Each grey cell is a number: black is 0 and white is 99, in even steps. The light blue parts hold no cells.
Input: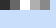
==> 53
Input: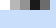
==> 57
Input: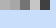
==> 65
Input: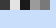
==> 47
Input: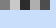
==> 49
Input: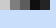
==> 36
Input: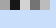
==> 64
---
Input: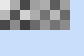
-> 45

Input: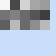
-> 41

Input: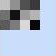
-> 7

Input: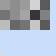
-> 64

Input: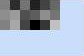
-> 36

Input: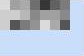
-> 62

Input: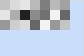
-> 44

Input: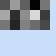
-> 55

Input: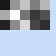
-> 45

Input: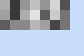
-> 36
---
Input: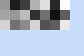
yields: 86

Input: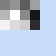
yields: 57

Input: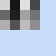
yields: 8

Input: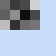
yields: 23

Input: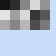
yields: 52

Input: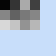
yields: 20

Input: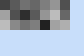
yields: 49
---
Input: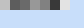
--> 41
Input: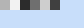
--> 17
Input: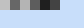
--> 70
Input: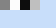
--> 5
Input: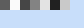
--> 27
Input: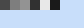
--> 57
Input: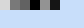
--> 38
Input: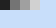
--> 62
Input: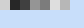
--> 25
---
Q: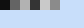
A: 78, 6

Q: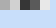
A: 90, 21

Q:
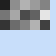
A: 89, 12

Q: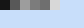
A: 84, 8

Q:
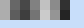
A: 79, 14

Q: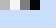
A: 95, 2

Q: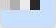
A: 91, 16

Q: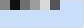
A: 84, 6
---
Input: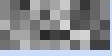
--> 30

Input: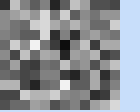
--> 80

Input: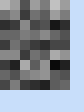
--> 18

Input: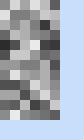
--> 64

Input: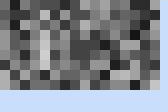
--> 63

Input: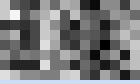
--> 69

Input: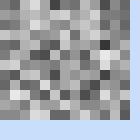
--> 40
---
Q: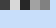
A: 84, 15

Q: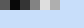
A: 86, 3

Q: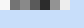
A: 96, 17

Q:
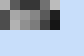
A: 73, 8

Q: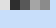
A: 87, 18

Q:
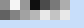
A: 95, 6

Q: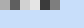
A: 89, 23

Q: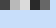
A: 85, 16
